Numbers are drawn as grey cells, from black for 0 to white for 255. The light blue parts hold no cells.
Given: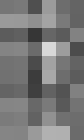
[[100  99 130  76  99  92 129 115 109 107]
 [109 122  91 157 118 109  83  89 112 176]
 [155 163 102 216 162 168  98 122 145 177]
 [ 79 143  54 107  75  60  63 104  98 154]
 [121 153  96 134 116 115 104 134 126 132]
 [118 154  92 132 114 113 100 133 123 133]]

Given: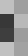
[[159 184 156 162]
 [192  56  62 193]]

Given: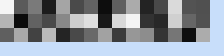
[[ 80  81 172]
 [ 83 102  14]
 [218 208 118]
 [ 73  40  53]
 [ 35  50 141]
 [171 244 151]
 [ 95 216  59]
 [ 13  25 162]
 [ 98 223 105]
 [ 74 206  73]
 [165 136  36]
 [ 28  73 186]
 [122  98  66]
 [ 90  11 169]
 [245 180  95]]

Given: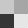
[[166 230]
 [200  53]]

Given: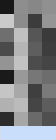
[[144 149  58  61  69 109 122  93  79]
 [135  60  86  94  76 119  63  69 106]
 [142 140 192 181 194 153 168 187 167]
 [ 24 202 111  74 148  26 197 177  44]]

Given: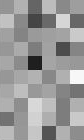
[[158 103 202 133 152 247 115 176 201 141]
 [137 214 163  76 156 176 132 125 125 177]
 [188 105 159 162 165 136 163 191 174  84]
 [101  69 154 125  31 178 152 216 209 198]
 [177 137 132 171 139 167 190 142 150 152]
 [148 193 161 151 167 151 167 176 114 187]]
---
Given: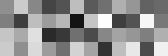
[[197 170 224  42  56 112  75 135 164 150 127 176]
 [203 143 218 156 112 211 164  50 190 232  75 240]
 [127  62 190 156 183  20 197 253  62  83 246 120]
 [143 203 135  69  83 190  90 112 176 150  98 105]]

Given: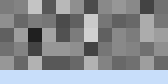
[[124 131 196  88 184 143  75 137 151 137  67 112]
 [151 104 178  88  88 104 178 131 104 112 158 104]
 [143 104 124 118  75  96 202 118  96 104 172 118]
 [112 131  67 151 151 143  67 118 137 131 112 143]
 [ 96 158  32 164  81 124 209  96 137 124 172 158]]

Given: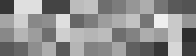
[[ 54 223 223  68  68 188 194 110 124 150 173 117  89  83]
 [136 181 157 110 207 188 181 188 110 130 173 157 201  46]
 [ 89 102 142 173  89 181 130 136 165  96  83  54 215  61]
 [165 207 136 142 223 102 124 157 173 194 117 239 201 150]]

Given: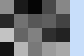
[[195 101 129  47  34]
 [ 19 182 121 156 168]
 [ 40 114  87  95  67]
 [143  26   5  73 135]]

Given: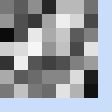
[[206 219 246 149 193  72 226]
 [ 11  79 232 170 199  91 128]
 [120  91 142  38 185 185 113]
 [120 193 120 107 226 178  17]
 [170  91 107 134 134 219  30]
 [ 50 238  85  64  79 128 156]
 [149  79  56 164 238 212  72]]

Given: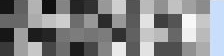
[[ 57 160 199  71 109  28  71 132 233  90 226  78  78 145 172]
 [ 22  97 179  16 132  36  49 152 206  84 186 145 193 160 139]
 [103 103 172 193 206 109 152  43 152  90 226  63  84 247 199]
 [ 22 160  28  36 117 124 117 124  49  97 199 186 103 239 186]]

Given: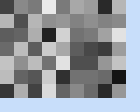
[[195 143 188 114 226  79  79 150 195]
 [182  79 182 143 150 130 143 130 137]
 [ 93 100 174  33 210 114 122 162 226]
 [ 66 137 122 234 122 168 156  41 182]
 [106 188  93 203 168  93  72  60 156]
 [188 100  86 203  48 114 114 106  20]
 [ 54 174  66 218 100 137 106  41 150]]
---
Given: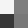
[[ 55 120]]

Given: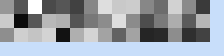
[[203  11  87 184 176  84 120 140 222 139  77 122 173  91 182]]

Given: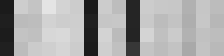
[[ 31 187 189 210 205 206  32 198 199  37 201 188 195 174 199 183]
 [ 32 188 203 207 213 204  27 207 192  55 196 188 195 169 195 185]]

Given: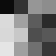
[[218 161  92  42]
 [229 160 112  55]]

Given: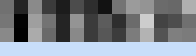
[[118   3 159 115  36 148  59  92  46 107 205  67  77 112]]

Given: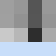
[[160 146  86 148]]
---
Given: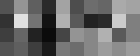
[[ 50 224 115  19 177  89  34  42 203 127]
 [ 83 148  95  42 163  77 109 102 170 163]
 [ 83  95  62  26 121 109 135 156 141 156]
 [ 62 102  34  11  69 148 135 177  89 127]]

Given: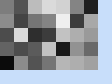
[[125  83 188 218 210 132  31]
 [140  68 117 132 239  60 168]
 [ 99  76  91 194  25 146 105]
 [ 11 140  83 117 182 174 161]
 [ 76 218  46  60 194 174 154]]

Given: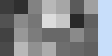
[[ 74 184 145 172 110 104  96]
 [ 60  47 130 184 166  90 160]
 [ 66 152 124 104 104 138 104]
 [ 82 138 118 220 199  40  96]]

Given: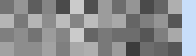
[[181 121 181 141 188 133 188 156 169 101 127 149  86]
 [162 141 141 162 127 169 175 121 156  60 109 101  86]
 [127 141 115 156 133 203 101 121 109 109  86 127 169]
 [115 149  93 133  74 203  80 156 109 149  74 101 175]]

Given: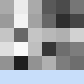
[[197 103 197 184 176 210]
 [223 249 191  54 110 125]
 [170 235 170  89  75 118]
 [154 243 162 103  46  69]
 [146  31 146 176 125 110]]

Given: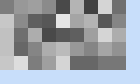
[[193 111 173  73  87  95 159 213 173]
 [125 152 159 139  73 180  65 213 111]
 [193 103 133 173 187 152 133 165 146]
 [199 221 125 159 213 103 103 119 119]
 [199 139  95  87 229 165 180  87 133]]

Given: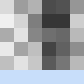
[[191 226 199  90 118 185]
 [233 164 191  68  97 142]
 [218 157 178  76  82 150]
 [171 226 134 111 104 185]
 [240 212 126  54  54 206]]
